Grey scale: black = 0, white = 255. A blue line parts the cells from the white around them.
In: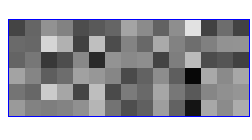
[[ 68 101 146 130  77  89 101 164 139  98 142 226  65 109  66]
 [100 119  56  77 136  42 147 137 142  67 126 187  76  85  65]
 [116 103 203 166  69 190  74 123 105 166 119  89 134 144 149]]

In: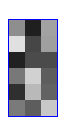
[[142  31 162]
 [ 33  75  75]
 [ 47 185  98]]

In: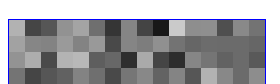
[[178  69  86 146 164 111  53 133  68  24 202 142 143  79 137 115]
 [147 173  74 179 184  94 103  46 170  69  45 134 117  98 107  89]]

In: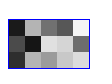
[[ 26 180 113  87 245]
 [ 46 180 155 200 220]]

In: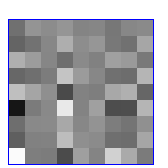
[[112 148 140 149 132 134 119 135 138]
 [175 156 134 110 138 129 160 154 121]
 [191 165 143  74 130 126 168 176 102]
 [110 137 138 168 135 147 125 116 144]
 [251 126 124  75 159 132 209 170 123]]

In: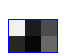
[[241  28  76]]
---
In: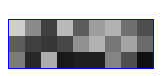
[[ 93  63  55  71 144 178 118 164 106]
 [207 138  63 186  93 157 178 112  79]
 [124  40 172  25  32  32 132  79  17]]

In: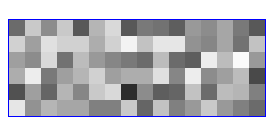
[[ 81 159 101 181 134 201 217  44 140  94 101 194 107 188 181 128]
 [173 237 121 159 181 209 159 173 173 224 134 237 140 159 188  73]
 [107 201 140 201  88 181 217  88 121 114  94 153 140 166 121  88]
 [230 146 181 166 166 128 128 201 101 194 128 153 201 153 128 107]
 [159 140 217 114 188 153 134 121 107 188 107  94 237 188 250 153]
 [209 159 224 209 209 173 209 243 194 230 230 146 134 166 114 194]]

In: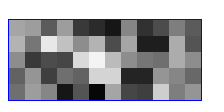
[[ 98 149  63 111  98 212 212  36  36 149 134 104]
 [141  57  76  70 218 244 187 141 118 111 172 141]
 [165 157  91 157  57  43  22 134  49  76 126  91]
 [111 157 134  22  84   7 165  70  63 206 126 149]
 [179 118 232 193 141 179  76 165  30  30 172  84]]

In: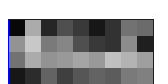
[[  8 171  38  79  57  23  50 114 107]
 [ 23  44  99  63  86  99  92 122 128]
 [147 200 122 134  79  57  50 140  31]
 [114 171 147 153 165 153 192 179 159]]

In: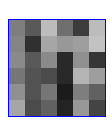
[[118  83  75  41 180 158]
 [166  75  97  35 152  68]
 [144  83 118  27 126  97]
 [138  89 138  41 144  54]
 [132  48 166 152 158 194]
 [126  89 188 111  60 188]]

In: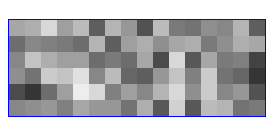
[[ 75  53 109 159 237 216 128 159 135 180 216 143 203 135 151  82]
 [109 135 128 122 109 180  94 159 174 143 167 174 122 143 174 167]
 [135 143 151 128 167 151 151 115 174  88 209  88 187 180 115 122]
 [135 195 174 159 159 109 122 109 167  75 216  88 167 122 128  67]
 [143 115 203 195 224 135 187 102  94 151 195 128 203 115 102  53]
 [167 174 216 159 187  94 180 151  82 187 122 115 143 135 180  94]]
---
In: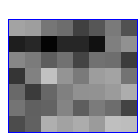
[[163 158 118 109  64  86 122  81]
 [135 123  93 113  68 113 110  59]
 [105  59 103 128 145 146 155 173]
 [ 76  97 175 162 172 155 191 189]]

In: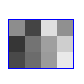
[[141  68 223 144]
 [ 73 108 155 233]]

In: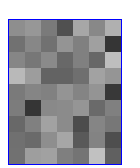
[[142 151 122  80 167 136 176]
 [134 119 138 104 128 103 190]
 [122 133 129 148 132 148  56]
 [104 128 162 139  76 133 119]
 [113 158 161 127 116 193  96]]

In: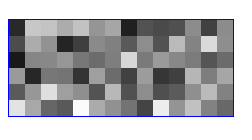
[[ 41 199 195 172 194 149 166  32  82  74  80 140  65 140]
 [ 25 134 136 150 119 108 126 215 122 154 136 123  85 107]
 [ 90 151 223 159 143  83 184  81 141  79  91 143 186 130]]

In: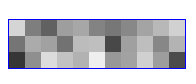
[[213 126  97 158 167 131 119 136 164 184 209]
 [ 54 143 220 194 178 239 152 162 208 157  75]]

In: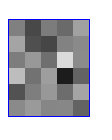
[[128  72 124 106 161]
 [125 152 111 218 139]
 [ 82 126 152 109 165]]

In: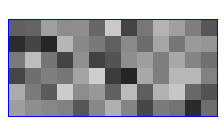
[[ 96 100 159 140 142 103 201  68 120 179 159 127  87]
 [122 189 117  68 144  65  83 142 158 127 167 132 112]
 [171 123  91 204 140 152  97 187  94 178 198 104  83]]

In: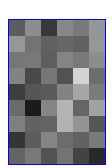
[[ 93 141  57 136 122 150]
 [118 120  94 133 121 141]
 [ 62  86  90 131 166 123]
 [127  98 100 178 148  86]
 [100 120  82 115  67  41]]
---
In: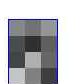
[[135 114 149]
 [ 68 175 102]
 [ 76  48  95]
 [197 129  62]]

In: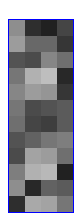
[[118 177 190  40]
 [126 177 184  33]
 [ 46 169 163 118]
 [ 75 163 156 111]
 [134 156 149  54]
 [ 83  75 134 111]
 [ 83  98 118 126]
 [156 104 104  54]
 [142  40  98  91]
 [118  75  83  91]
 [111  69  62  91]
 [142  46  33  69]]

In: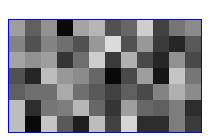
[[189   9 197  89  30 189  65 213  45  45 125  59]
 [ 81  38 189 152 139 103   9  73 158  22 197 118]
 [164 145 158  53 111 205  59 176  73  38 145  73]
 [158  95 145   9 164 182  81 103 205  65 118 139]
 [131  81 131 111  81 152 219  81 152  59  38  89]
 [189  45 118 125 182 103  53 158 103  95 125  45]
 [ 95 111 111 170 111  89  65  95  73 131 176 139]]

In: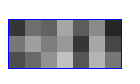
[[ 77 105 145 193  85 180 119]
 [119 159 125 152  54 166  70]
 [ 54 111  98 166  92 138  38]]

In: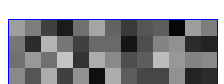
[[118  43 180 118  64 105 105  21  78 131 145  43  35]
 [137  85 172  64 145  15 172  93  70  70 145  35  43]
 [112 152 112 196  51 172 137  78  93 188 152 131 137]
 [158 125  64  27 112 165  99  57  85  93   8 158 125]]

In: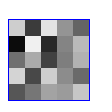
[[206  59 227 148 100]
 [212  72 206 140 106]
 [ 86 118 163 155 198]
 [112 170  65 126 178]
 [ 12 240  40 132 186]]

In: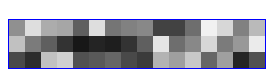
[[ 73  44 193 208  81  89 102  73  59 179 159 200 102 159  36  81]
 [144 222 172 166  95 222 117 129 136  66  66 110 241 215 129 186]
 [193 123  95  51  23  36  30  51  95 229 110 136 215 123 152 235]]
